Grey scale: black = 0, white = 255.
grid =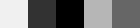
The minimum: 0
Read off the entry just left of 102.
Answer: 182
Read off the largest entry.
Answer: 240

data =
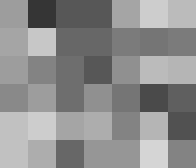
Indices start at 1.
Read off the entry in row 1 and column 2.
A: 53
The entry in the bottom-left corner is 193
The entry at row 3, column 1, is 157
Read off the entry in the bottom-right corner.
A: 131
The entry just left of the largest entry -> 150
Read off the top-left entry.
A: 157
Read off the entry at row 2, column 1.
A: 165
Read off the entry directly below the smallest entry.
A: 199
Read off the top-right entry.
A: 187
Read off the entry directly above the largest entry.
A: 181
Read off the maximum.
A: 213

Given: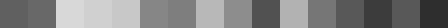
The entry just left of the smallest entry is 88
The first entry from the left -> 96
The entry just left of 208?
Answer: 216
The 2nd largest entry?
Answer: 208
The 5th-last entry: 118
